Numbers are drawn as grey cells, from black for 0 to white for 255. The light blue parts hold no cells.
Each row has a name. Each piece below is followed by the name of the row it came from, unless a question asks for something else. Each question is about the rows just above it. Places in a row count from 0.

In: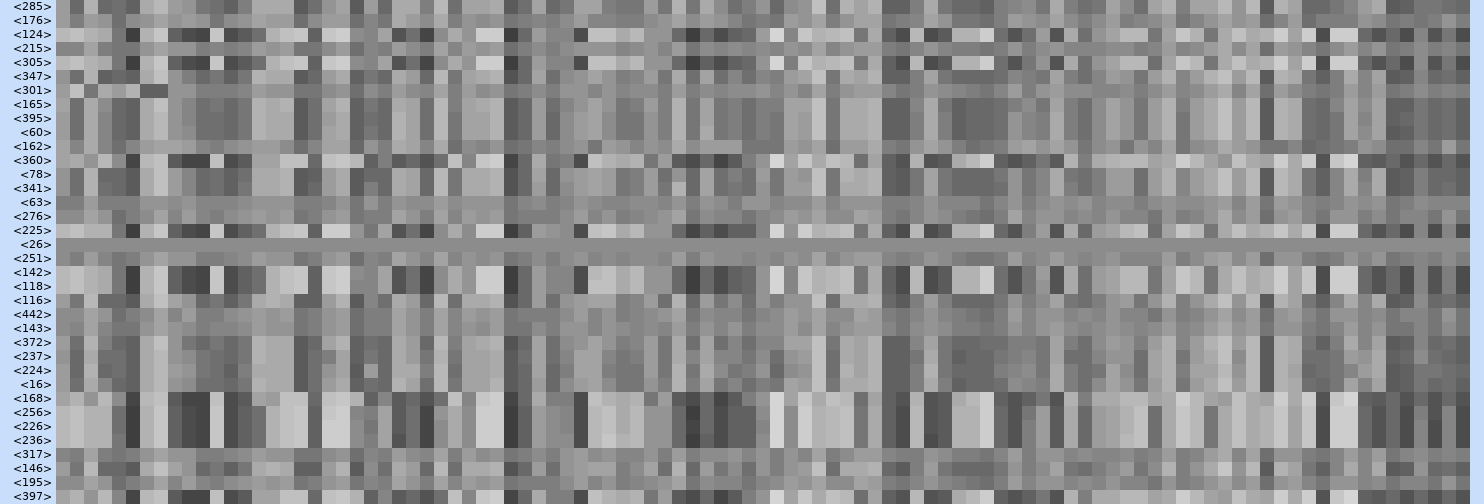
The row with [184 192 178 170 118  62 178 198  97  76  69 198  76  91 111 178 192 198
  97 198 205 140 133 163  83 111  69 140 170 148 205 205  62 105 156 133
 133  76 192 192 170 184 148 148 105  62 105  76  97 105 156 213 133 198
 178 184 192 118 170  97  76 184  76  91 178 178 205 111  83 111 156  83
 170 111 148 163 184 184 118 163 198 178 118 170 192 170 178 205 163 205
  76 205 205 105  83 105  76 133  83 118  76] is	<124>
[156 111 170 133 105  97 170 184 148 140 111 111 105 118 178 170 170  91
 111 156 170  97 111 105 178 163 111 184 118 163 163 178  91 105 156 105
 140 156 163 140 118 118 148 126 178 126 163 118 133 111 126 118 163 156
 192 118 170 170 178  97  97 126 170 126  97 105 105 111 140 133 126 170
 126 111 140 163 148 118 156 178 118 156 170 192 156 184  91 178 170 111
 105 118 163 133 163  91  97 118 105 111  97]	<16>
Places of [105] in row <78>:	3 4 10 22 23 26 33 35 45 64 65 66 98 99

